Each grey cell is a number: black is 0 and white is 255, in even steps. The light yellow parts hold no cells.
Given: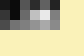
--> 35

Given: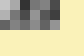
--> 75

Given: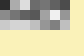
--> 76

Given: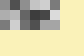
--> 123

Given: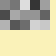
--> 159

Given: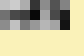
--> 131

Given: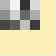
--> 219

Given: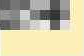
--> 156
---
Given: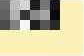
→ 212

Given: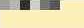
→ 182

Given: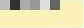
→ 190

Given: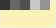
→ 146

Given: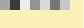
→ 217

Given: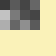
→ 174

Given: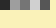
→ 158

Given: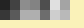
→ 206
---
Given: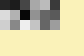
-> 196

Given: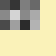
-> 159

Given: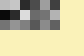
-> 88

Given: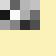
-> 131

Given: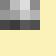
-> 60

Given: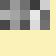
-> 83

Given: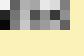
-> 156

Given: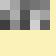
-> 72
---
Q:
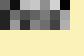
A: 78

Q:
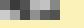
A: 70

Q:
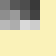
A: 96

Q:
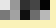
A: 15

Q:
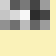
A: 247

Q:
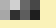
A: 93

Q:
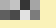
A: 226

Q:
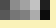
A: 128

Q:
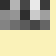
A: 46

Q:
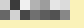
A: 71
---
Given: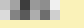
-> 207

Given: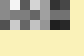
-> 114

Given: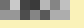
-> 173

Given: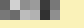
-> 143

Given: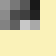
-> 34

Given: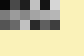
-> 182
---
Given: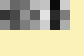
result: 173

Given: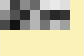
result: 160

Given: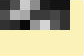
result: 49

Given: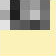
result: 96

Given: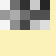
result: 221

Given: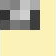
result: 61

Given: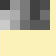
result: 89

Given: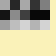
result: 211

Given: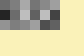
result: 97
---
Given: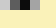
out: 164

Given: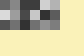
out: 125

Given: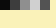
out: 83

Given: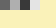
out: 228

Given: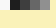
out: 144

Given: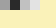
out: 227

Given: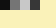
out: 55

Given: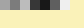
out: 239

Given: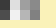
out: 129
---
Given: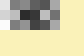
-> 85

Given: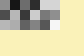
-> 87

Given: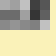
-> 128

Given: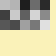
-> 120

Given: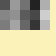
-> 53

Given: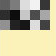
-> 221

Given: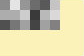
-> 161

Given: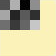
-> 101
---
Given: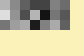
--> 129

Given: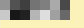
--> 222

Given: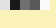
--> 112

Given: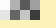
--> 101

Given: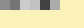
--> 193

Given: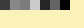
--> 38

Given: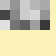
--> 96

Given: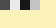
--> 234

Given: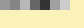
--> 52

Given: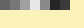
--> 138
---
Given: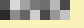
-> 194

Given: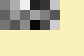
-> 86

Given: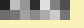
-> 118

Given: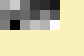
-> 85

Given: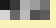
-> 92

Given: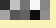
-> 143

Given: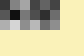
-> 109

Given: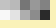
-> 42
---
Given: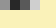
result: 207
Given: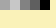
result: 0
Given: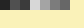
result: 103
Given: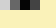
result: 67
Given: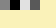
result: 89
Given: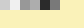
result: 121
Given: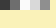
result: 143
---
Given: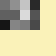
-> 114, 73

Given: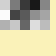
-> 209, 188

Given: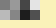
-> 124, 80

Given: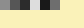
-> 141, 110

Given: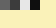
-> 99, 15

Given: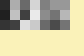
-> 43, 116

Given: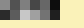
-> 138, 31

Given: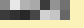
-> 136, 103
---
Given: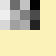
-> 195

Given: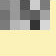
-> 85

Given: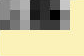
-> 177

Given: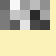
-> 155

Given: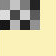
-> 123

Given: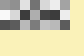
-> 225

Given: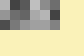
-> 89

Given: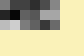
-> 65
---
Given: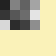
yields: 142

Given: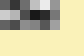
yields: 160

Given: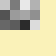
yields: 220

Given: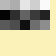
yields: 141

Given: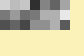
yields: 90

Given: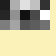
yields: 113
